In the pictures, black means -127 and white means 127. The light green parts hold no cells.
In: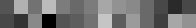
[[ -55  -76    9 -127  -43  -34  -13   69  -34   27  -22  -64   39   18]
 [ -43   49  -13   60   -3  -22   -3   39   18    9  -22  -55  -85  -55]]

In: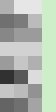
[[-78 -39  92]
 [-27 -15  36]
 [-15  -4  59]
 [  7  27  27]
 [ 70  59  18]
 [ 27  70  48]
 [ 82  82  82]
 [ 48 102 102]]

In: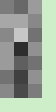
[[ 27 -82  17]
 [-13 -63  17]
 [  8 -53  -3]
 [ 27 -32 -13]
 [ -3 -23  27]
 [ 39  39   8]
 [  8  71 -13]]

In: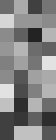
[[ 65 -82  53 -19]
 [-63 -72 -31 -82]
 [ 98 -52   0  53]
 [ 11 -41  33  42]
 [ 11 -31 -92  53]
 [ 86  22  22  11]
 [  0  33 -10  98]
 [-19  42 -63 -10]
 [ 22  53 -19 -31]
 [-63  65  65 -41]]

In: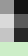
[[  24 -108]
 [  69  -88]
 [  90  -37]]

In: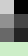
[[  79 -125]
 [ -23  -92]
 [  17  -58]]

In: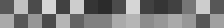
[[ 42 -40  23 -52  53 -28   0   0  42  53  12  23  42  23 -40  32]
 [-40  65 -52  86 -62  77 -74 -84 -52  86 -62 -74 -62  -9  77 -40]]

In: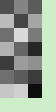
[[  59  -58   38]
 [ -16  -36  -68]
 [  50  -25  -89]
 [ -48    4  -36]
 [ -68   27   16]
 [  70   79 -113]
 [ -16   90   -5]]

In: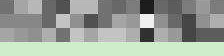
[[  7   7   7 -23  67  16 -46 -13  37  25 110  16 -23 -57  16  46]
 [ 37  25  16  46 -13  67  37  67  67  46 -79  46  25 -57 -35 -35]
 [-13  37  56 -23 -46  56  56 -13 -23  -3 -98 -23 -35  -3  25  -3]]
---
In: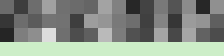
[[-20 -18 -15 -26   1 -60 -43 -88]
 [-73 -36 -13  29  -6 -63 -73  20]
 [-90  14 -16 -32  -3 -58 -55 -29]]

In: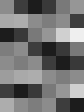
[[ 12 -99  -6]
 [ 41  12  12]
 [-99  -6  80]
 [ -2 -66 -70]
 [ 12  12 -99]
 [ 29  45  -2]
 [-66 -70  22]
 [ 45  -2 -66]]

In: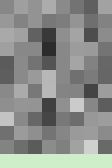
[[  7  19  10 -32]
 [ 24  19  -2 -16]
 [ 41 -30  15 -50]
 [ 32   8   8  26]
 [-36 -12   8   2]
 [-33  26   8  -4]
 [  9  -7   4 -59]
 [ 15  20  16   7]
 [ 67 -24  -7  24]
 [-15  15   6  28]
 [  3 -36   0  80]]

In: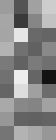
[[ 28  33]
 [ 38   6]
 [ 37 -22]
 [ 51 -30]
 [ -5  -4]
 [-14 -26]
 [-26  32]
 [ 41   4]
 [ 23 -30]
 [-10  41]]

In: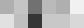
[[ 47 -14  47]
 [ 97 -74  72]]

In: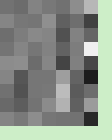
[[-13   3 -14  55]
 [  5 -10 -31 -62]
 [-17   9 -46 -26]
 [-11  -9 -29 112]
 [ 12 -19 -59 -56]
 [  5  -9  30 -98]
 [-14  -9  60 -18]
 [-22 -12  50  27]
 [  4  13 -12 -87]]

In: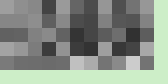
[[ 30   8  26 -51 -47  23]
 [  6  14   9 -57 -40   3]
 [-30   1 -29 -57 -17 -34]
 [ 35  -3  19 -76 -71  40]
 [ -5 -18 -18  43  10 -12]]
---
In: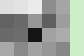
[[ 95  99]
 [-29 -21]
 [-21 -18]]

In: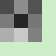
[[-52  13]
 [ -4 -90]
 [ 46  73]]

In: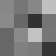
[[  7  -9]
 [ 10 -23]
 [-24  10]]

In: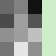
[[-22   1]
 [-52  31]
 [ 17  30]]

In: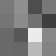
[[ -6  15]
 [-10  11]
 [-22 -40]]

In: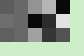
[[-35 -23]
 [-17 -23]
 [-32 -24]]

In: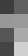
[[-66 -32]
 [ 24  26]
 [-42  42]]

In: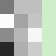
[[ -6  63]
 [124  35]
 [ 11  55]]
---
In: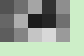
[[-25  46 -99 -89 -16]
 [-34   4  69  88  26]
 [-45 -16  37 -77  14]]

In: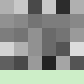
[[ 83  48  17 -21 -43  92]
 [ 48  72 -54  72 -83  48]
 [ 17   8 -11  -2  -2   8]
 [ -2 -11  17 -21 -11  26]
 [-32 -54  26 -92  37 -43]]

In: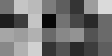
[[  38   29   49  -21    8   19  -44  -21]
 [   8   49   81  -75  -44  -86  -66  -33]
 [ -12   69   58   -3  -33  -75   29   90]
 [ -98  -66   69 -120  -12  -56  -86  -21]]

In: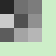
[[ 74 -47  16]
 [-35  36  54]
 [-88 -15  -3]]

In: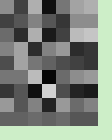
[[  25  -41    2  -92   25  -20    2]
 [  13  -62   47 -111   -9   35   47]
 [   2   35  -83    2   25  -83  -73]
 [  -9   -9   59 -121  -20   13   25]
 [ -20  -83   47 -101  -62   59   69]
 [ -29  -29  -20  -29  -20  -41  -41]
 [ -50   35   -9  -29  -50  -62  -73]
 [ -62  -41    2  -41  -73   13   13]
 [ -73  -41 -111   81  -50  -92 -101]]

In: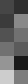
[[  77   -2]
 [  21 -102]
 [ -14  -36]
 [ -45  -14]
 [ -57  -80]
 [ -68    9]]
